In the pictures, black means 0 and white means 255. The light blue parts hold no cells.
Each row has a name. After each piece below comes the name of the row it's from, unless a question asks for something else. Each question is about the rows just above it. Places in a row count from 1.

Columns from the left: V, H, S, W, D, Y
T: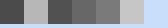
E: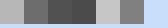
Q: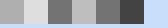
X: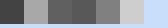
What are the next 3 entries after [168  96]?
[ 88 128 206]
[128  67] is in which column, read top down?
Y
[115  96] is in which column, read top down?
S
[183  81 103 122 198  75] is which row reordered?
T
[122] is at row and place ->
T, 5

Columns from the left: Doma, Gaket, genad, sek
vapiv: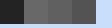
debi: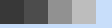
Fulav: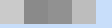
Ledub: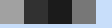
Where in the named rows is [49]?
Ledub, 2
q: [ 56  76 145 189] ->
debi

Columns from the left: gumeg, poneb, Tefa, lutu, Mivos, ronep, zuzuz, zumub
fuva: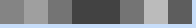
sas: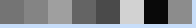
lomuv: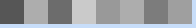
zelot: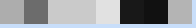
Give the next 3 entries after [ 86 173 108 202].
[153 173 124]
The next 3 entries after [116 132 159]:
[100  74 210]
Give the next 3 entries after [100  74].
[210   9 140]
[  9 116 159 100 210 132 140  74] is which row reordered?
sas
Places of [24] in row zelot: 6

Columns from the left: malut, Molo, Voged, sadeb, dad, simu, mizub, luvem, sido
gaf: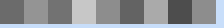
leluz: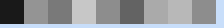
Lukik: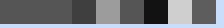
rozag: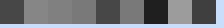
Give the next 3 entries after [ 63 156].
[ 85  18 207]
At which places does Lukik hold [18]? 7
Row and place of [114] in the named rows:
gaf, 3
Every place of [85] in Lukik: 1 2 3 6
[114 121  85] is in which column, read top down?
Voged

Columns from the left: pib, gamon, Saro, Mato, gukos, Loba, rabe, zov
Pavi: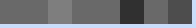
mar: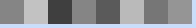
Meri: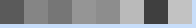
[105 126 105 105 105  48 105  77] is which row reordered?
Pavi
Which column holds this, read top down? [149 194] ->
zov
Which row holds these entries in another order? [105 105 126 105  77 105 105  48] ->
Pavi
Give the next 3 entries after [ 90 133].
[118 149 141]
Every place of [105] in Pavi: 1 2 4 5 7
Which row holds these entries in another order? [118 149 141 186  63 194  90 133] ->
Meri

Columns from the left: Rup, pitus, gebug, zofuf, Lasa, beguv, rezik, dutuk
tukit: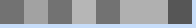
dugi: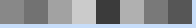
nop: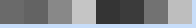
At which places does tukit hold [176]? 6 7
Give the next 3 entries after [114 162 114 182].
[114 176 176]
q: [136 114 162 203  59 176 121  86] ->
dugi
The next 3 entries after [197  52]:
[ 59 114 190]
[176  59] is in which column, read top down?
beguv
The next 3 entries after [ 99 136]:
[197  52  59]

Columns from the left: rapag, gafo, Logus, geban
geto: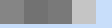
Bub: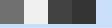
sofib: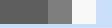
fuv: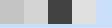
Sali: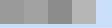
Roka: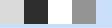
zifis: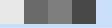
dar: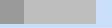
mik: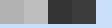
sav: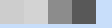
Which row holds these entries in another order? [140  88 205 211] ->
sav
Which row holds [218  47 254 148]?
Roka
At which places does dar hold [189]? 2 3 4
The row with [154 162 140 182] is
Sali
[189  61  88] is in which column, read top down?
geban
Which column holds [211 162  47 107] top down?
gafo

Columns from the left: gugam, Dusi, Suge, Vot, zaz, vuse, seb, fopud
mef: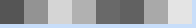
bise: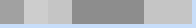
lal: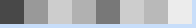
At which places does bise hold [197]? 3 7 8
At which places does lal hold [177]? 4
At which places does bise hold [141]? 4 5 6

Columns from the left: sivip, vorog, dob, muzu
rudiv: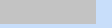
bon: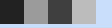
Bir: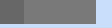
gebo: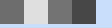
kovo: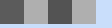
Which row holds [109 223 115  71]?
gebo
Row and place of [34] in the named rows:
bon, 1
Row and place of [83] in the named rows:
kovo, 3
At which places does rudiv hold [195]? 1 2 3 4
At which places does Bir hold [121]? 2 3 4
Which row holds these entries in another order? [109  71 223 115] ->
gebo
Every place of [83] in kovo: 3

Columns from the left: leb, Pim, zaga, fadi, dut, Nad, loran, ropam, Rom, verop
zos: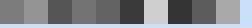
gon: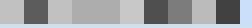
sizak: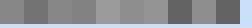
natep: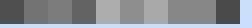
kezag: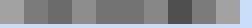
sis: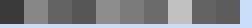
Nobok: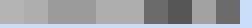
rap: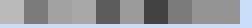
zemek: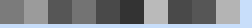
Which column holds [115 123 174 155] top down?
Nad
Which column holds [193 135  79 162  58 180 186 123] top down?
leb
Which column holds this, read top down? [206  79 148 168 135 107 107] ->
loran
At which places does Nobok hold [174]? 2 5 6
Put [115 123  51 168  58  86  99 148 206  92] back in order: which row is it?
zos
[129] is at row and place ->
sizak, 4

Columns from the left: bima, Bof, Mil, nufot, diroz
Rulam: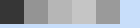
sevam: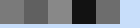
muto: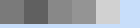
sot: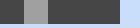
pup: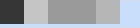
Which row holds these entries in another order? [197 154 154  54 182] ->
pup
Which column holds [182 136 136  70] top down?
Mil
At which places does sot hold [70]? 1 3 4 5

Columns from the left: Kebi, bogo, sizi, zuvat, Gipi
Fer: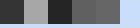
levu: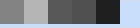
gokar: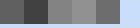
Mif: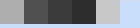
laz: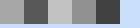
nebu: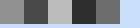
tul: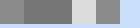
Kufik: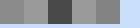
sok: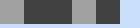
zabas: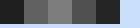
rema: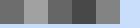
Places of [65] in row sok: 2 3 5
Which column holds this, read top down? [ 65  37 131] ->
Gipi
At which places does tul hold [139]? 1 5
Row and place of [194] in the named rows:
laz, 3
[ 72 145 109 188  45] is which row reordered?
nebu
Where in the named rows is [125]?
zabas, 3

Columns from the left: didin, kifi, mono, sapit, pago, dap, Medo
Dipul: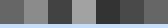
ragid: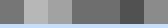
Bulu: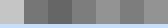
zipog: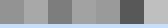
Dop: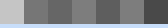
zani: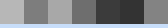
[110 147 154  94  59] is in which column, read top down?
pago
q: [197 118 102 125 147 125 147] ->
Bulu
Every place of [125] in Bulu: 4 6
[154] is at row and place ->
zipog, 5
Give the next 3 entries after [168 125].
[162 154  88]
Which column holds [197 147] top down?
didin

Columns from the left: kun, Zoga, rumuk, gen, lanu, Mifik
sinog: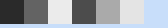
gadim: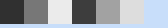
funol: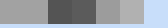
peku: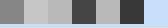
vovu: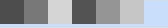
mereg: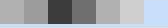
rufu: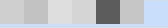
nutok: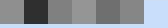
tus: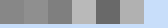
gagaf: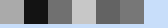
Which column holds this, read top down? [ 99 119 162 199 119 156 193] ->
Zoga
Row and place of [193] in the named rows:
rufu, 2

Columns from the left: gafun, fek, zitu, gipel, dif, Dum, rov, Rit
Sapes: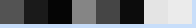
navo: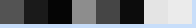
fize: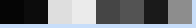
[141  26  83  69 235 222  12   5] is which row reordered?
fize
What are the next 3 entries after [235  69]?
[ 83  26 141]
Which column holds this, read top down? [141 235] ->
gipel
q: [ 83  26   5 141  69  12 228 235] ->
navo
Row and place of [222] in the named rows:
fize, 3
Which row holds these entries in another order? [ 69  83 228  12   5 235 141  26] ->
navo

